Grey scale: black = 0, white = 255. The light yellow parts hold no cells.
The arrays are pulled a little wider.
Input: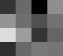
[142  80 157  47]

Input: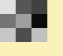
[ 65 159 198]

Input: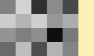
[ 72 151 143 189]

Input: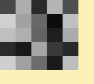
[ 79  13 100  25 207]

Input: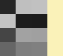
[193  29  69]

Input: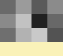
[139  33 178]
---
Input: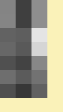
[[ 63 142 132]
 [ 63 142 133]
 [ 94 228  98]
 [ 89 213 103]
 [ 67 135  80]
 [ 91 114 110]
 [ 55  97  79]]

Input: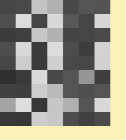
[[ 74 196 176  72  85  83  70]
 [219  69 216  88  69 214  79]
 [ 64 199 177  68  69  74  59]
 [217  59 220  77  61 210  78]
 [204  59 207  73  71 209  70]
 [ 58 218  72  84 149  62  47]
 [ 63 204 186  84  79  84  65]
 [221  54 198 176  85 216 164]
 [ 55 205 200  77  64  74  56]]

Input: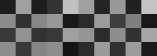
[[160  29  52 192 159  36 153  33 196  29]
 [ 49 135 151  24  43 156  62 127  24 140]
 [146  51  56 159 149  44 142  49 166  56]
 [ 57 133 141  20  43 155  49 156  27 141]]

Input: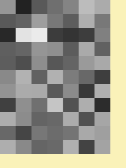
[[ 34  89 111 132 188 171 150]
 [ 98 158 120  93 175 120  89]
 [227 235  60  52  61 128  40]
 [101 149 143  92 170  97  95]
 [ 78 142  87 100 154 169  93]
 [178  97 177 124 104  62 137]
 [171 170  89 139  56 175 147]
 [143 112 197  82 174  44  64]
 [140 100 104 172  81 166 173]
 [ 69 119 108 116 169 159 104]
 [137 101 105 176  67 163 174]]

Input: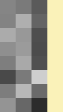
[[122  90 133]
 [175 100 131]
 [152  78 171]
 [155  76 143]
 [169  80 126]
 [122 206  73]
 [184 106 125]
 [103  44 148]]

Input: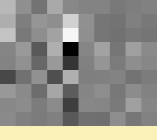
[[143 115 169 136 131 131 121 126 129 184]
 [126 149 142 209 144 118 115 128 120 174]
 [121 142 162 246 143 118 113 120 117 195]
 [153  89 175   2 134 162 118 159 138 133]
 [145 103 153  53 129 149 123 142 135 131]
 [113 145  79 175 127 128 131 115 124  72]
 [138 109 166  92 133 141 120 140 130 152]
 [140 124 139  62 135 134 122 160 134 136]
 [128 123 128  89 112 111 141 119 130 138]]
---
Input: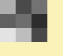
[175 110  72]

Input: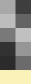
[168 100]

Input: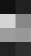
[ 17 135]

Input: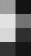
[157 115]

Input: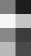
[125 196]

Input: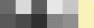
[106  74]

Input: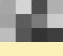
[166  93  52]
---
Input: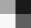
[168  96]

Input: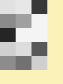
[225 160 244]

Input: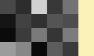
[ 72  66 122  93]

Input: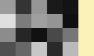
[156 124  17  41]

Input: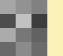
[166 193  98]

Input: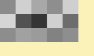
[139  82 155]
